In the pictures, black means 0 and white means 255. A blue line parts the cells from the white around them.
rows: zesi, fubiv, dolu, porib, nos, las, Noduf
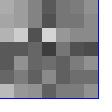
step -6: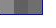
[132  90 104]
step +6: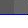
[ 95 108]
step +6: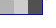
[185 211  87]
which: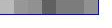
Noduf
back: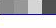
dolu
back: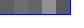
nos

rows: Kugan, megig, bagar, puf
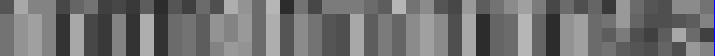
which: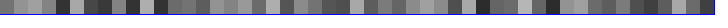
bagar
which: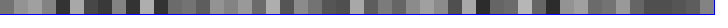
megig
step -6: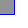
[141]
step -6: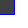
[58]
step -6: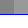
[125 147]
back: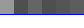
puf

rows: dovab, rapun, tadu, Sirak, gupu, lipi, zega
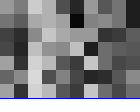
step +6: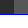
[51 93]
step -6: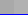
[163 171]

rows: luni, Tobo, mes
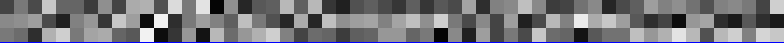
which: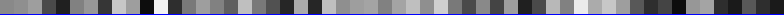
Tobo
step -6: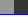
[145  48]
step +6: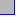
[190]
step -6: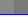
[131 115]
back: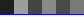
Tobo
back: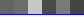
mes

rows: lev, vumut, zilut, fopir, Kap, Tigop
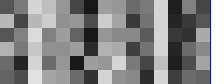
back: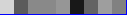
zilut
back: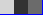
Tigop
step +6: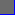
[113]
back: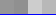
vumut
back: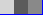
zilut
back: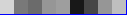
lev
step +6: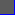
[97]

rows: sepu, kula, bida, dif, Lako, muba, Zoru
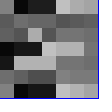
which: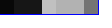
dif
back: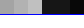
Zoru
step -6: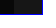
[ 2 16 16]
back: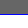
kula
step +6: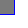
[128]
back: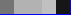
dif

